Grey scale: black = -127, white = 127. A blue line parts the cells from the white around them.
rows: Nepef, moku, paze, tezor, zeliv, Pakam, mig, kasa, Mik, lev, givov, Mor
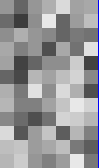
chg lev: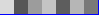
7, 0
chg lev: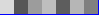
4, 68
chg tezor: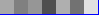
5, 40
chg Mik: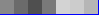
4, -13

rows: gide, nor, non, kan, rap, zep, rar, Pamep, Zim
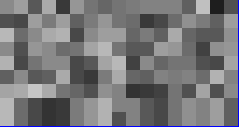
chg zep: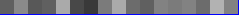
10, -25
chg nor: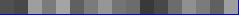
5, 30
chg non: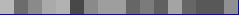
13, 42
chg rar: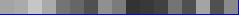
9, 2
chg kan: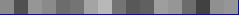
11, -39

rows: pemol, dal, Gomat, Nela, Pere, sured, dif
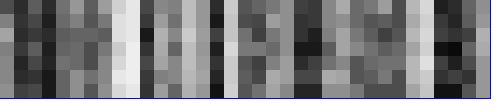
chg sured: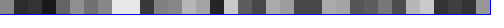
10, 110
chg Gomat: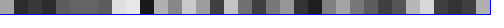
21, 15
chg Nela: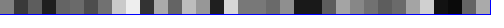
8, -7

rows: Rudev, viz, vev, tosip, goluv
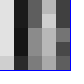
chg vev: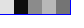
2, -106
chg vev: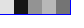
3, 11

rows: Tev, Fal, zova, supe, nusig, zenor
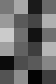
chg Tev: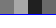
3, -101
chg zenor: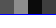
3, -124
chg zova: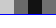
2, -15

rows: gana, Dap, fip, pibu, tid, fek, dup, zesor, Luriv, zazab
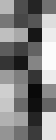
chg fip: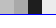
3, -105
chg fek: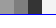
4, 108
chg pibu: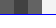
4, 123
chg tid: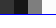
3, 5
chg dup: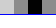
3, -118

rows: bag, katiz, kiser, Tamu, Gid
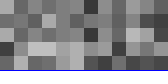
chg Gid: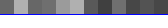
7, -44
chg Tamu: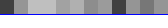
2, 13
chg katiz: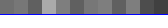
10, 5
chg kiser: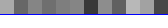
9, -24
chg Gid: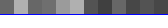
9, -16
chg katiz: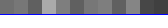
11, -50
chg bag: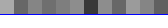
6, 5

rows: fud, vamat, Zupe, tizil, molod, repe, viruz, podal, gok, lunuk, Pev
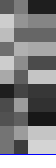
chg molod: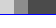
1, 77
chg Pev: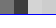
4, 84
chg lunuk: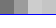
3, 69

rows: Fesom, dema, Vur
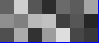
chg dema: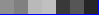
5, -64
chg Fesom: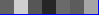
4, -83
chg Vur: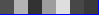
2, 43
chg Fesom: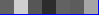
5, -21
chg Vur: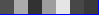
5, 94
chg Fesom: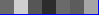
1, -29
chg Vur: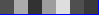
6, -56

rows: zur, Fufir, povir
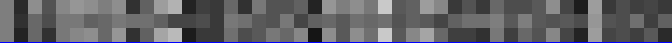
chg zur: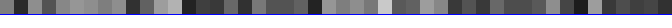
48, -70
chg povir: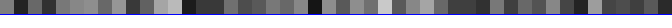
10, -78
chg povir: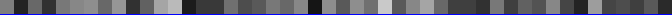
38, -23
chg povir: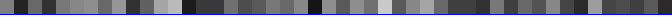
42, -92
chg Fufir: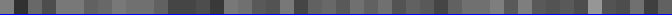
27, -23
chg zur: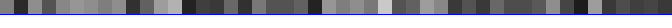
29, -38

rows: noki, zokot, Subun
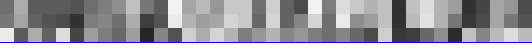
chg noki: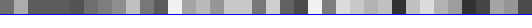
19, -16
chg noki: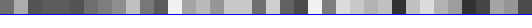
3, -36

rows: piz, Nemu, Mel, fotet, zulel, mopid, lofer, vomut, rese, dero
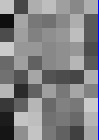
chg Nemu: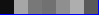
5, 8
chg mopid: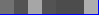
6, -57
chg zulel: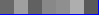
6, 54
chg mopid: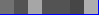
5, -51

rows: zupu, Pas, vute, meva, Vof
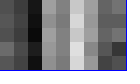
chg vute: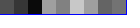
2, -66
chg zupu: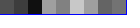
3, -105
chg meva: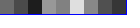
8, -41
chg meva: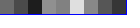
4, 24
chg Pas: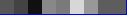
4, 16
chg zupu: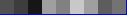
8, -27

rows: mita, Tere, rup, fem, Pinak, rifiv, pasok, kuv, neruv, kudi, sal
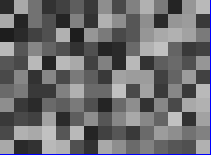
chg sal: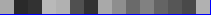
14, -47
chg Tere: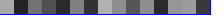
5, -91

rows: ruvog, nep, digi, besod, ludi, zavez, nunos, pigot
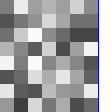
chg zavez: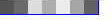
5, 101
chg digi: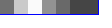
4, 12
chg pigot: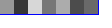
2, -65
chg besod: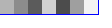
2, 6

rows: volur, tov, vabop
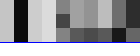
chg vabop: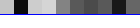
4, 91
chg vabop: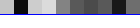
10, -25
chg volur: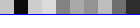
6, 33

